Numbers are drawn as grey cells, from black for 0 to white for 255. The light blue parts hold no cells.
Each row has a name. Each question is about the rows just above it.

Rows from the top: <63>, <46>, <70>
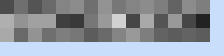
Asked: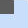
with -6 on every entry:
[86]
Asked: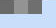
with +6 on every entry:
[111 153 117]
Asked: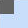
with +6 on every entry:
[105]

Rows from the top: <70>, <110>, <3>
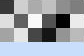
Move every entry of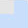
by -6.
[223]
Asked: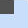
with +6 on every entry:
[88]

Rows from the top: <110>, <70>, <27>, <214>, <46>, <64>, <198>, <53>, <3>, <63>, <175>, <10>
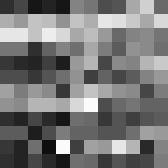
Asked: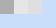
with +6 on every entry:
[180 236 229]
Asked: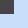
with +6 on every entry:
[76]

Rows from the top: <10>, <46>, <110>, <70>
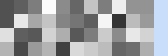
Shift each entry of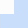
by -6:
[246]
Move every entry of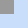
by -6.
[148]
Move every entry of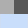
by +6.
[180  94]
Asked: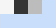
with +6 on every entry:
[251  58 194]

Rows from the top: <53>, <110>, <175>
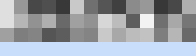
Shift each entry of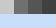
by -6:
[195 106  79  58]
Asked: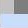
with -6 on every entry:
[188 120]
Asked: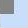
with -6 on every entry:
[126]
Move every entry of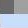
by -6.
[ 99 154]
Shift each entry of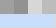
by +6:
[166 152 221 194]

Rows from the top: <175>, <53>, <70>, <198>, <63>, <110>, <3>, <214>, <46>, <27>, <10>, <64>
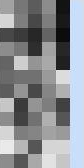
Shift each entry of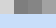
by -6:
[207 120 127 156]
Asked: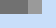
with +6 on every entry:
[119 119 160]
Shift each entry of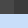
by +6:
[78 65]
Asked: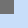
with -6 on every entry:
[107]
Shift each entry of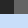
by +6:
[ 45 106]
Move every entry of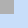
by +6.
[182]

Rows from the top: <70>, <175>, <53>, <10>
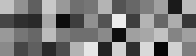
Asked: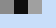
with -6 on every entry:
[132   7 154]
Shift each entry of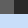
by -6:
[89 35]
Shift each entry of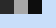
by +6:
[ 47 173  19]
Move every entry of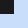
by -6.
[20]
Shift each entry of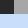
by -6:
[ 35 161]

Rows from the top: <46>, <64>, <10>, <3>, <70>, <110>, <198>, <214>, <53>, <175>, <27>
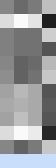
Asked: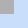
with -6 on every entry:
[170]
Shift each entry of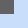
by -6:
[92]
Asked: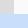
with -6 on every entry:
[214 244]
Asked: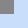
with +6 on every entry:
[140]
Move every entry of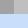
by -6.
[156 185]

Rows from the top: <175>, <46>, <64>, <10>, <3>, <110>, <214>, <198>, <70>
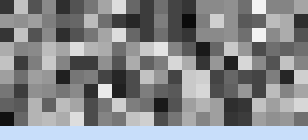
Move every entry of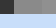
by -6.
[ 47 132 132 138]
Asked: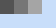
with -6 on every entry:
[ 77 112 159]
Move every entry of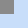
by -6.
[132]
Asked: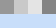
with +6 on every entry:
[157 207 234 138]
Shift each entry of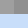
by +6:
[165 150]

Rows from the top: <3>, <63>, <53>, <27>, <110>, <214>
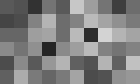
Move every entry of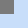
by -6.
[116]
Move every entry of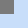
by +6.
[128]
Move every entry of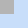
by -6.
[174]
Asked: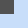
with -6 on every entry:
[76]
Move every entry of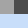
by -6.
[158  70]
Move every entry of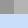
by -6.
[145 174]

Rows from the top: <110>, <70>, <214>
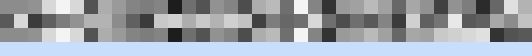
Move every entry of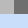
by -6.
[180 105]
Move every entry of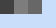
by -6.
[ 59 119  97]
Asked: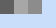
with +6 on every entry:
[102 173 146]
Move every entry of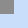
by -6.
[134]
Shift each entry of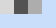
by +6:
[222  89 179]

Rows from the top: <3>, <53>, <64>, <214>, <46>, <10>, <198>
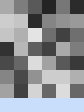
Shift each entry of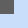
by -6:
[89]
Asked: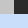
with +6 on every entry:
[203  49]
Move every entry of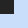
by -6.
[30]
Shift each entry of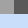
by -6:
[156  83]
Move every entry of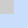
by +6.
[211]

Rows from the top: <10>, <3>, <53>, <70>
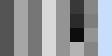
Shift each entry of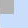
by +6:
[185]
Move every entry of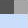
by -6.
[ 78 160]
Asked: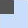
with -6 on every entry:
[78]
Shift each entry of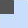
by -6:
[78]
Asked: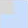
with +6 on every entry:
[222]

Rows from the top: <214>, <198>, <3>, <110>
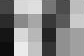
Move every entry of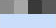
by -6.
[131 161  51  82]
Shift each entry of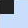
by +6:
[41]
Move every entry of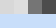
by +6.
[222 228 123  82]
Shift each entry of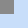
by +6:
[143]
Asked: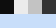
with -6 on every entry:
[  7 229 189  45]
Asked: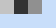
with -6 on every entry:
[189  45 138]
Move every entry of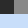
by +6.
[ 49 143]

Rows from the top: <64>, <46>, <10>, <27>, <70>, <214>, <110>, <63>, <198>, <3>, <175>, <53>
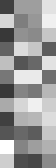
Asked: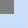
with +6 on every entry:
[132]
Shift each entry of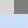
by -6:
[208 120]
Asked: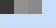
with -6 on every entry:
[ 50 139 132]
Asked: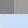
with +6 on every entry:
[138 164]
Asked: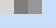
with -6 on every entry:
[208 120 145]

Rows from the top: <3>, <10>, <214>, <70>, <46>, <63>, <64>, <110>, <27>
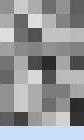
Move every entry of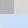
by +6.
[186 221]
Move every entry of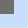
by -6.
[104]
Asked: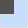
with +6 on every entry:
[87]
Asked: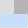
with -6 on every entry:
[215 174]

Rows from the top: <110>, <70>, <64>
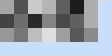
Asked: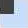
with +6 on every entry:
[73]
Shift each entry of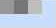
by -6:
[145 112 183]

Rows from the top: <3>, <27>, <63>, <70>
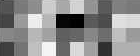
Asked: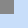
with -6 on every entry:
[129]
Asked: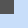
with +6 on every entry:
[90]
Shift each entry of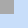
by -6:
[163]

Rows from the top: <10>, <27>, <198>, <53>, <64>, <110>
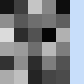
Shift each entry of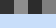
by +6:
[ 56 148  50 132]
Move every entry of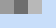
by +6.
[161 116 190]
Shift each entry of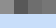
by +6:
[148  94 116 124]
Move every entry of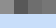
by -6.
[136  82 104 112]
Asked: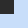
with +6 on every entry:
[50]
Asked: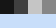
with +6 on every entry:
[ 27  69 203 140]
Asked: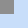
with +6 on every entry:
[148]

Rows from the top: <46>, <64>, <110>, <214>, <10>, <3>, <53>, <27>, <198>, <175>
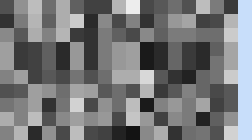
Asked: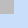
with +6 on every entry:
[195]
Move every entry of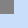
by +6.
[136]

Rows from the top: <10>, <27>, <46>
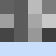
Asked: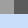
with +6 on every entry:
[165  97]
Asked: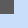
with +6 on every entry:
[97]
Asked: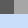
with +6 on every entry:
[ 97 172]
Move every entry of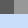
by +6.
[ 97 158]
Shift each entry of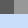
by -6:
[ 85 146]
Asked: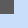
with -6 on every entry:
[85]
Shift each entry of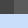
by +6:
[75 97]

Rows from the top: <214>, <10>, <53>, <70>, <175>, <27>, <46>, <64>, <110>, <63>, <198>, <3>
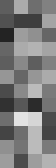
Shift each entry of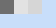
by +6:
[116 232 220]
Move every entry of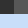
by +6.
[55 93]
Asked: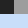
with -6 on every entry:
[ 29 151]
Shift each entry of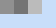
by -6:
[138 110 181]

